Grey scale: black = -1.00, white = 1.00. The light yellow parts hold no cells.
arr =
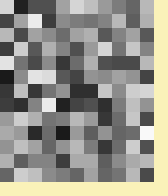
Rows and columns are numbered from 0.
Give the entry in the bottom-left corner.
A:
-0.21
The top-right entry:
0.44
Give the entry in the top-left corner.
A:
0.67
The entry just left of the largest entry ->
-0.15
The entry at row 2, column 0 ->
0.44
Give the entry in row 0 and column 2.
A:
-0.37
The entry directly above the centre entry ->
-0.47
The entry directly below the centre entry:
-0.47
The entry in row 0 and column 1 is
-0.74
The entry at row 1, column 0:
-0.47
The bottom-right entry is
-0.42
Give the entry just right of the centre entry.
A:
-0.63
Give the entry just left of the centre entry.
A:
0.15

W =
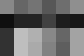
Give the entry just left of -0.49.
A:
-0.72
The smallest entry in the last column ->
-0.82
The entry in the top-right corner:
0.12
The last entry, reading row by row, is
0.28
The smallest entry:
-0.88
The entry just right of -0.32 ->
-0.14
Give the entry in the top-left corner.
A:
0.07

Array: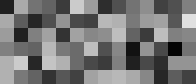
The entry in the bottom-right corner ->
-0.49
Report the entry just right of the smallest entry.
-0.10
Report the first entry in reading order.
-0.75
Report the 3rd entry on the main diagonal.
0.00
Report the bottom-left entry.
0.39
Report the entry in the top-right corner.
0.00
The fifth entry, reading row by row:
-0.54
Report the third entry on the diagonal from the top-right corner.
0.49
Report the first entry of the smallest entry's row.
0.00
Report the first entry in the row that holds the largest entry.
0.33
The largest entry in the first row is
0.59
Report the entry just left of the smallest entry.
-0.43
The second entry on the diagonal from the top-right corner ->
-0.32
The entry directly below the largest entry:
0.06
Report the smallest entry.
-0.97
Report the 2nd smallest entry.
-0.86
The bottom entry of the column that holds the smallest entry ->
-0.27
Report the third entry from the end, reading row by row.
-0.70

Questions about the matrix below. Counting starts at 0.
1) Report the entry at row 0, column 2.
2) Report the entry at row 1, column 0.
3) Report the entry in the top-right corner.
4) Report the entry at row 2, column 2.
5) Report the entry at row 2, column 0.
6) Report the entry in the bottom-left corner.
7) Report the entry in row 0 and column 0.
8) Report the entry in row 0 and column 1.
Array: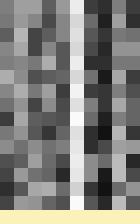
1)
0.25
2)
-0.06
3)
-0.52
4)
-0.47
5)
-0.26
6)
-0.47
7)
-0.01
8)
0.25

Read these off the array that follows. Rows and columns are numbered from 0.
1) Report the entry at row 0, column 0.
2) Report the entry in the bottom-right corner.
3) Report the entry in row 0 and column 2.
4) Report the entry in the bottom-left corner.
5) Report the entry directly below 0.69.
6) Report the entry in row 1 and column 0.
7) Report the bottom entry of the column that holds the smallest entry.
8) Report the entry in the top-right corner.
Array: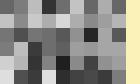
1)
-0.19
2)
-0.03
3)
0.48
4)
0.74
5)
-0.31
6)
0.53
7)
-0.64
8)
-0.19

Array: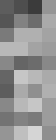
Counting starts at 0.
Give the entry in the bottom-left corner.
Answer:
0.17
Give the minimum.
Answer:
-0.54
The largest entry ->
0.67
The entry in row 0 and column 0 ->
-0.27
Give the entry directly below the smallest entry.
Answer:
-0.15
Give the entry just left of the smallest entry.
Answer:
-0.39
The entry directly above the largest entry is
-0.04

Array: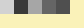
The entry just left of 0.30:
-0.55
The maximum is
0.65
